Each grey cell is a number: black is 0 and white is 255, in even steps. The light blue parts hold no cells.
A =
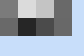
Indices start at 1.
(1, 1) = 123
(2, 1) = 105

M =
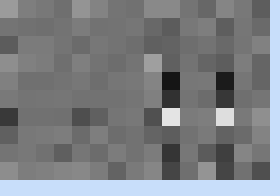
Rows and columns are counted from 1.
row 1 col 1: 155
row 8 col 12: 122
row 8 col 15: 131
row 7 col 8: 120
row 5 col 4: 115
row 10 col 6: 124
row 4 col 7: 109
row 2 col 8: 118
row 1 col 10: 137
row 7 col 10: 228
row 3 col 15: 129
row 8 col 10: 93
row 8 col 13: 98
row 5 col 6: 110
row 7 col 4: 112
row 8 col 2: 120
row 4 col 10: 96
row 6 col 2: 116
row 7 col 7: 117
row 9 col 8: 114
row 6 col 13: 55
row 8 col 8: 114
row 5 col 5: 119
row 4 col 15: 101
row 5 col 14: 118
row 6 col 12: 108
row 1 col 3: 120
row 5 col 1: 128
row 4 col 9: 159
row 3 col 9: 96
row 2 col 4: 115
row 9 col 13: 63
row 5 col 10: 21
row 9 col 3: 113
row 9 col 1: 116
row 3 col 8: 110

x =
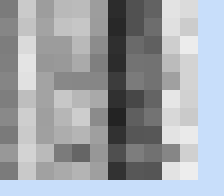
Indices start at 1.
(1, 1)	123
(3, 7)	47
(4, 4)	153
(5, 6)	134
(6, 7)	48
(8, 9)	87
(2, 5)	198
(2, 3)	163
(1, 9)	98
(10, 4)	170
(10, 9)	85
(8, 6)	159
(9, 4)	123
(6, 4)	199
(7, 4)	182
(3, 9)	96
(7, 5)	205
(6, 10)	230
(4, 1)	127
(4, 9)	114
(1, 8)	81
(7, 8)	95
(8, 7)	49
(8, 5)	181
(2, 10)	224
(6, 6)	169
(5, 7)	60
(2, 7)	40
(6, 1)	126
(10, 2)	201
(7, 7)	35
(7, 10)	216

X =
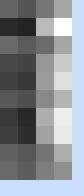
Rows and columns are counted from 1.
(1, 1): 101
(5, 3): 155
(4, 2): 68
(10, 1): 105
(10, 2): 93
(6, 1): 87
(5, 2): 56
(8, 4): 234
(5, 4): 222
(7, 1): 58
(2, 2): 35
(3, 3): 107

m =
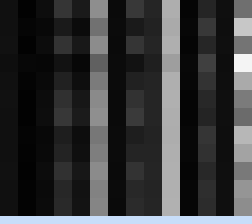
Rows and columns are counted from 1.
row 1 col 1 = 16
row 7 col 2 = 2
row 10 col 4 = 49
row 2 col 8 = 26
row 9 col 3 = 9
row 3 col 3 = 12
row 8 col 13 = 14
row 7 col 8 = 58
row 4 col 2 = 7
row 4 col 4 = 18
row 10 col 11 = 5
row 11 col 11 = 6
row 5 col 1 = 16
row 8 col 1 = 16
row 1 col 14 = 111
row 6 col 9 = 37
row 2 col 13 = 14
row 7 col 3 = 13
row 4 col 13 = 13
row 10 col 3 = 12
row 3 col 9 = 37
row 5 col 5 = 14
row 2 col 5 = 11
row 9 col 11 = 7
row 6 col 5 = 23
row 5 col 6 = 123
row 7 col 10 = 174
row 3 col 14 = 116
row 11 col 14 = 149
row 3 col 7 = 10
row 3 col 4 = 51
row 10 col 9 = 37
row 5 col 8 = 33

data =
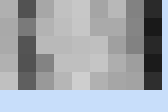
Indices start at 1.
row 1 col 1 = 176
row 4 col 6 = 197
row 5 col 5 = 206
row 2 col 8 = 133
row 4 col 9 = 27
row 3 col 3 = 185
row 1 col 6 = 165
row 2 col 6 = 170
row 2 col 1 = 169
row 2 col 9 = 25
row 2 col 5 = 198
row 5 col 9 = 46
